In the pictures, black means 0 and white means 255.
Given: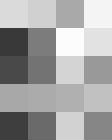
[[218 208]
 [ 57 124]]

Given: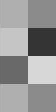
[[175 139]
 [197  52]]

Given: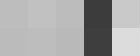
[[189 193]
 [187 189]]

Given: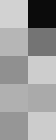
[[210  11]
 [182 116]]

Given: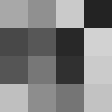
[[168 144]
 [ 72  87]]

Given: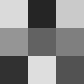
[[218  37]
 [149  98]]

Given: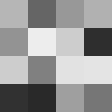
[[182 101]
 [147 237]]
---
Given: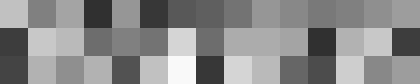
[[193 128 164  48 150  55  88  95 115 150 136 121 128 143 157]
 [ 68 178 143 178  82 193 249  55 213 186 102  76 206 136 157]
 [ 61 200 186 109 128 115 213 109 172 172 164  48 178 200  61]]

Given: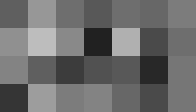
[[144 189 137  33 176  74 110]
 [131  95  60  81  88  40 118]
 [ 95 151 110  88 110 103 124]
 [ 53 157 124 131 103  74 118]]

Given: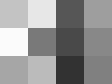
[[251 121  73 136]
 [195 231  86 158]
 [166 187  50 128]]

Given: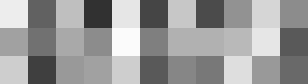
[[237  97 191  49 230  69 199  75 146 214 140]
 [206  63 153 161 206  89 134 120 222 153 105]
 [161 113 169 140 251 127 177 177 185 230  89]]

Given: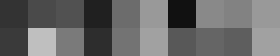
[[ 58 191 122  45 115 161  88 101  94 161]
 [ 51  74  81  32 108 153  17 137 130 153]]

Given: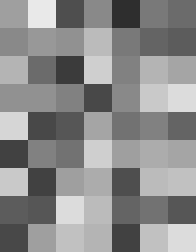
[[214  72  86 165 114 129 100]
 [201  65 159 172  78 187 193]
 [180 107  59 207 129 180 165]
 [159 233  78 137  46 121 107]
 [145 145 129  72 137 201 220]
 [137 152 145 187 121 100  92]
 [ 92  86 220 187 100 114  86]
 [ 72 159 193 180  65 193 220]
 [ 65 129 114 207 159 172 165]]

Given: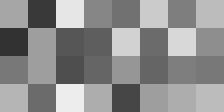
[[181 107 237 173  70 158 173 188]
 [166  57 230 134 113 203 126 188]
 [120 158  78 101 150 101 126 120]
 [ 50 158  86  94 210 107 216 142]]
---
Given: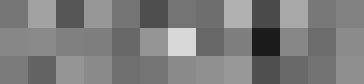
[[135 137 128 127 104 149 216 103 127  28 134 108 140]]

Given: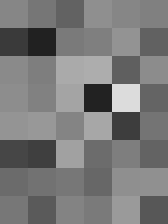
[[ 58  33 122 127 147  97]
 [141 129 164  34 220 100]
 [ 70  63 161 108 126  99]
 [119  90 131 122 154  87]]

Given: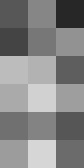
[[ 68 119 146]
 [170 209 158]
 [156 214 107]]

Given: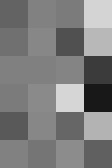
[[112 135  80 184]
 [123 138 214  24]
 [129 117 140  96]]

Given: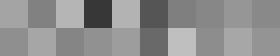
[[143 166 133 145 157 105 191 141 167 148]]

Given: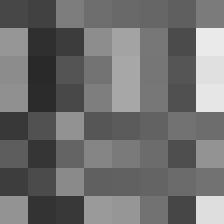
[[150  47  60 141 163 119  75 234]
 [144  43  72 126 167 119  80 230]
 [ 93  53 100 133 122 108  78 147]
 [147  51  56 154 150 114  70 222]]

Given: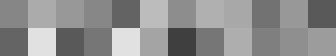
[[100 225  89 118 225 164  63 118 174 127 143 156]]

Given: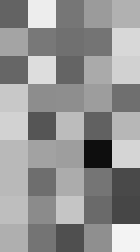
[[164 120 112 116 216]
 [200 141 142 157 111]
 [185 162 158  14 213]
 [190 139 197 106  70]]
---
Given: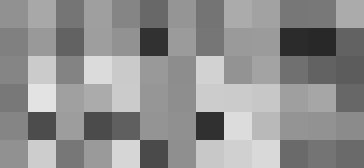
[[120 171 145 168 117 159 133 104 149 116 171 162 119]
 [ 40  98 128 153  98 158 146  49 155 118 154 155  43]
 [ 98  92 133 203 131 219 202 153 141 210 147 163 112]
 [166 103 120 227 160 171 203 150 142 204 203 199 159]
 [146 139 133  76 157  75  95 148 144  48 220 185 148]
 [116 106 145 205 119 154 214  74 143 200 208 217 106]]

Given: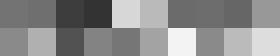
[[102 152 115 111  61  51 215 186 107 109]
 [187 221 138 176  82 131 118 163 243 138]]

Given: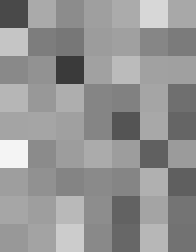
[[215 168  73 170 140 159 171]
 [134 123 197 125 119 156 160]
 [161 160 137 146  58 161 187]
 [165 111 182 152 174 133 129]
 [168 101 164 165 160 133  84]
 [ 96 155 244 139 157 171 157]
 [176  95 158 145 132 138 133]
 [164 116 166 158 185 141  98]
 [183 114 152 163 204 137 103]]

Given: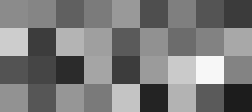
[[ 84  59 139 133  96 123 153  78 127]
 [130 168 205  60 180 159  90 145 108]
 [247 131  83  69  43 165  60 155 202]
 [ 90  28 146  86 150 122 196  35 179]]

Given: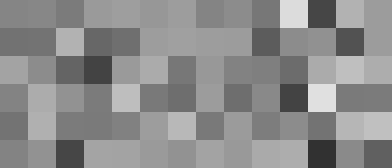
[[178 156 133 135 123 154 158 151 157 132 140 119 220  70]
 [ 82 156 114 115 178 103 111 157 160 157 156  92 140 145]
 [191 173 163 140 100  67 154 171 119 152 130 127 108 171]
 [122 123 131 172 146 123 190 121 110 156 110 137  67 224]
 [182 192 115 176 123 122 129 157 184 121 155 125 140 115]
 [138  96 131 146  70 164 163 154 146 163 153 170 173  49]]

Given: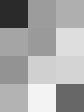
[[156 175  42]
 [154 222 165]
 [208 212 147]
 [243 103 179]]

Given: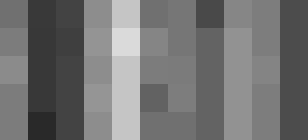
[[125  76 112  57  67 141 197 112 118  73 134]
 [125  76 124  56  63 148 218 133 118  99 146]
 [132  76 139  56  67 141 197 124 123  99 146]
 [125  76 124  56  67 149 197  98 125  99 146]
 [125  76 124  41  67 141 197 112 112  99 146]]
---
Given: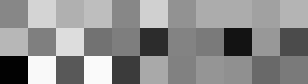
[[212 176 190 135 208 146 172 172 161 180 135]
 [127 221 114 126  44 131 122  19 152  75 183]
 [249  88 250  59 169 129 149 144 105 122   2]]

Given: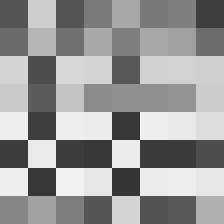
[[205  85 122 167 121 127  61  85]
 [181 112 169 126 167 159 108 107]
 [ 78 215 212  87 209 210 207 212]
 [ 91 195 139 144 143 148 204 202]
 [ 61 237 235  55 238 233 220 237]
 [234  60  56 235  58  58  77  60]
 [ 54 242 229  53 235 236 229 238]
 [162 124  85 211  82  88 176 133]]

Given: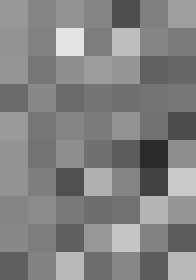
[[132 146 132  78 127 158 152]
 [130 228 125 190 133 124 147]
 [118 143 157 150  97 103 149]
 [136 106 117 111 116 119 106]
 [118 132 123 146 113  77 154]
 [115 142 112  92  42 143 148]
 [126  80 176 132  66 202 148]
 [139 121 109 114 181 150 132]
 [125  96 151 197 130  92 136]
 [131 184 110 135  93 185  95]]

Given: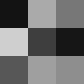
[[170 119  19]
 [ 62  22 207]
 [159 142  87]]

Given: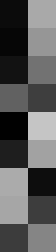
[[169  11]
 [150   6]
 [114  18]
 [ 62  97]
 [197   1]
 [162  30]
 [ 13 171]
 [ 61 166]
 [133  60]]

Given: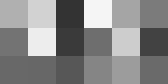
[[210  51 245 165 123 176]
 [237  58 110 205  66 115]
 [103  87 133 156 106 104]]
